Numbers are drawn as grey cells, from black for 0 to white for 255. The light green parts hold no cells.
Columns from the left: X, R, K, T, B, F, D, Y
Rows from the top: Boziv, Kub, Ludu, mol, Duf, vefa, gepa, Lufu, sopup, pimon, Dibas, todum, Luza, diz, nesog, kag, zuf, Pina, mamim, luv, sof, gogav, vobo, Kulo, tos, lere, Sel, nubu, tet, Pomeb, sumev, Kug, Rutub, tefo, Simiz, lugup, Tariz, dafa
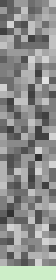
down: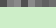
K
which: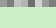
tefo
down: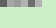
X

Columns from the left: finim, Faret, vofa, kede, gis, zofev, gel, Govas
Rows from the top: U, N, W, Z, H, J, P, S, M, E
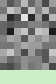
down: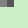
gis
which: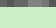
Z

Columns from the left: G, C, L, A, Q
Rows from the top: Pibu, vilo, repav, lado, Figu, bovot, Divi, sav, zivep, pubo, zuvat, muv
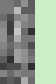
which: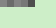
Divi
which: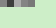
lado
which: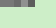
Pibu

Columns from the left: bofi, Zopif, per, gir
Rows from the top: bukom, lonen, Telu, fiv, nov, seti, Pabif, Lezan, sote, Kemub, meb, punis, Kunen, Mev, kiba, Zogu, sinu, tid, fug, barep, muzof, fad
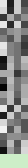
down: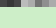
gir
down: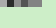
Zopif
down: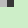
Zopif
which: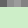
nov
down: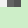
bofi
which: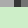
meb

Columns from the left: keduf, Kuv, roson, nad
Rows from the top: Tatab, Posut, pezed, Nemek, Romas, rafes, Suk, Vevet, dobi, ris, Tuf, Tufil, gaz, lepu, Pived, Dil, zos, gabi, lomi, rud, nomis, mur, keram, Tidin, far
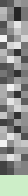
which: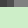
far
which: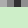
lepu

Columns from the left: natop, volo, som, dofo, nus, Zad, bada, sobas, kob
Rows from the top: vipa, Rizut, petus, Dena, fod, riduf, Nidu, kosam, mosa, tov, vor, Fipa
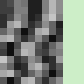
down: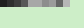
nus
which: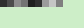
petus
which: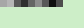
vor
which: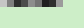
mosa
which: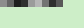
tov
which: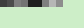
vipa

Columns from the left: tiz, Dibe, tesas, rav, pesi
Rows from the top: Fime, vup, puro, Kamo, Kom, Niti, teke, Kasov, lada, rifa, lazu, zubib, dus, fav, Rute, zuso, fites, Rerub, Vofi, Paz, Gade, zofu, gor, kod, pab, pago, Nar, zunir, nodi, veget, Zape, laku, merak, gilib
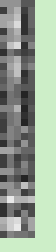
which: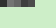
veget
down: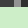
tiz
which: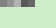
lada
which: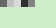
teke

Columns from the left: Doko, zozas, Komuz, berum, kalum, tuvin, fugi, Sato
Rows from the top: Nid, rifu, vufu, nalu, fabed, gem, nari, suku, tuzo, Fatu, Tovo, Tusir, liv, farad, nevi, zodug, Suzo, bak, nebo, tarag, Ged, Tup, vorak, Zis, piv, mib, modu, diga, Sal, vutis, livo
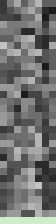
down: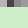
tuvin
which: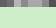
Tup
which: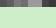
Sal
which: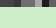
vufu
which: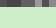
Tovo

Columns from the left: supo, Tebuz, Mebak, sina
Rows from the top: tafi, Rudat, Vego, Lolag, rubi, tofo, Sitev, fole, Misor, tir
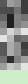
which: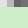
tofo
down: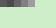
supo
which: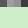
tafi

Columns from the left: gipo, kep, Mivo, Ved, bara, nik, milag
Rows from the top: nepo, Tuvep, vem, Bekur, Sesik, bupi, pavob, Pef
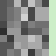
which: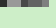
Sesik
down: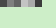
bara
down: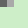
nik

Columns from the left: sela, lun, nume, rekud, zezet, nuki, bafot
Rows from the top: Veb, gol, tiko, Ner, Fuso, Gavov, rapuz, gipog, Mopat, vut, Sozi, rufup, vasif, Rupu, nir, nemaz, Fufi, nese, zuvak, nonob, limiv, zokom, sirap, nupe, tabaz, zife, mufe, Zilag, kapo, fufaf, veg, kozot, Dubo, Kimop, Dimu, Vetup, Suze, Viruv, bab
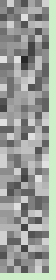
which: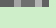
zuvak
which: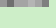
Rupu
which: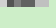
Zilag
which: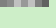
Sozi

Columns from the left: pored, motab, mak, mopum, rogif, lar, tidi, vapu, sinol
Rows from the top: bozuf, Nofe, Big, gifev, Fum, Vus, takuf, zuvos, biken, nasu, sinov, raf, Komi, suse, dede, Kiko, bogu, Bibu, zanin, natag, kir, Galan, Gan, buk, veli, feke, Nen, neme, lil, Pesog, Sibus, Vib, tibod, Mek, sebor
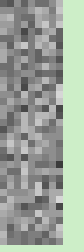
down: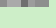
rogif
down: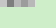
lar
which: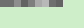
Vus

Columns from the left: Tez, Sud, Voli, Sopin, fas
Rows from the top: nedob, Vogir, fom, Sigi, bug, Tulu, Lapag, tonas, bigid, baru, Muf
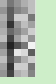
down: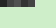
Sud
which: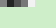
Lapag
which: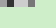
baru
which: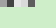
tonas

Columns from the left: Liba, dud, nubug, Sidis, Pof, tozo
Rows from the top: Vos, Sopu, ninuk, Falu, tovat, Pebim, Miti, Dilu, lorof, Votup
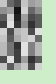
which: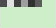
lorof
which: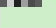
ninuk
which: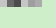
Vos
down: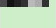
nubug
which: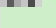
Votup

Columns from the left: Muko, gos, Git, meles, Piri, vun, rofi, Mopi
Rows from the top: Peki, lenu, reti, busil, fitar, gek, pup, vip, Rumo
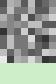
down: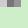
Mopi
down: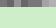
Git
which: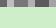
lenu
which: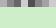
reti
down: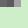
rofi
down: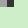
rofi

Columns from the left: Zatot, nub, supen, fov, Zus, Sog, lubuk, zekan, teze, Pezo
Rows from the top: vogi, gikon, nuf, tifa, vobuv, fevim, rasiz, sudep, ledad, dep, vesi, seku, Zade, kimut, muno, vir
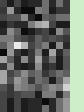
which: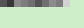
Zade
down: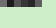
Pezo
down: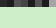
zekan

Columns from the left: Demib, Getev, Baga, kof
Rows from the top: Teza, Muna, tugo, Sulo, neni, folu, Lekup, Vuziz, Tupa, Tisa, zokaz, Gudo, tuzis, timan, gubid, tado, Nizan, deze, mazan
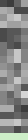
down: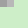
Getev
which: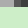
tado
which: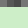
Lekup

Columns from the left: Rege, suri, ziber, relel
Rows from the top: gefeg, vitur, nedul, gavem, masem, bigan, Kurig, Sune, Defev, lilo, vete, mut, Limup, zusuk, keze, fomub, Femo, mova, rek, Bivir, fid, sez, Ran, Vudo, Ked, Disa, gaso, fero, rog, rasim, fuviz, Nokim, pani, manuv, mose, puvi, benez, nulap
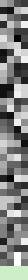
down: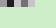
Rege
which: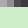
gefeg

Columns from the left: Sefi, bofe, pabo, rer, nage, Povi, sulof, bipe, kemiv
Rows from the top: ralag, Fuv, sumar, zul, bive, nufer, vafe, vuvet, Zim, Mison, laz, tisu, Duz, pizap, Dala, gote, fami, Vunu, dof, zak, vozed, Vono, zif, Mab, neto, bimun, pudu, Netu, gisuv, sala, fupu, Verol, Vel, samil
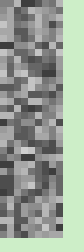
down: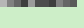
Sefi
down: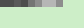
sulof
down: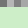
kemiv
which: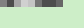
Vono
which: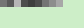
gote
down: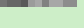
pabo
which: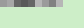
dof

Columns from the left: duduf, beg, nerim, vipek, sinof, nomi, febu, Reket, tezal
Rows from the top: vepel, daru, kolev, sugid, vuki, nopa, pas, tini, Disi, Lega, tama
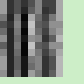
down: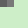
nomi
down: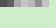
sinof
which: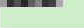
daru
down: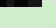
vipek
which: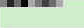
tini
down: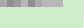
tezal

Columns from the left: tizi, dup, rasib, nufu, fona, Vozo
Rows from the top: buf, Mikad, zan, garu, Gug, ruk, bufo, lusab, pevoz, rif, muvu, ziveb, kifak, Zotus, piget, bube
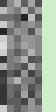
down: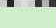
tizi
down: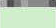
Vozo
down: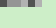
fona

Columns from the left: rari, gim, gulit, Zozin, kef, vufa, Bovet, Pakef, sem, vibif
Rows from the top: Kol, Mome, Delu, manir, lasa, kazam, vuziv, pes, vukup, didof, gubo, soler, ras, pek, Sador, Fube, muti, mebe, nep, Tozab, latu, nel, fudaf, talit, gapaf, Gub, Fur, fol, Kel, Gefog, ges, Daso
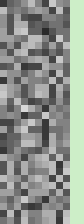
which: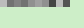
Mome
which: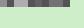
manir
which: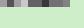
nep
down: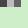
Pakef

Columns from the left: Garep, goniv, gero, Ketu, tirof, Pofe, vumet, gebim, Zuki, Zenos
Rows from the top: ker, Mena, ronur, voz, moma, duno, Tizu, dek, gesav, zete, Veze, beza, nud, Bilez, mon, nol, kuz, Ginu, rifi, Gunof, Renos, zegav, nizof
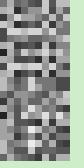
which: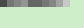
duno
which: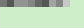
Bilez
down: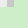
tirof

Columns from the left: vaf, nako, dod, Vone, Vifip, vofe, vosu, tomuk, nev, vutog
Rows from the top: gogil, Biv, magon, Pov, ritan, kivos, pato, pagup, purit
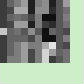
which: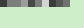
purit
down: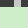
vaf
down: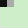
vosu
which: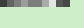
pato
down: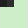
tomuk
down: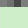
vutog

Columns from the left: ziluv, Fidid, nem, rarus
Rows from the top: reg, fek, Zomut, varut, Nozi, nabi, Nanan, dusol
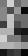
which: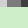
nabi
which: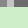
Zomut
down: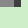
ziluv
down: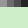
nem

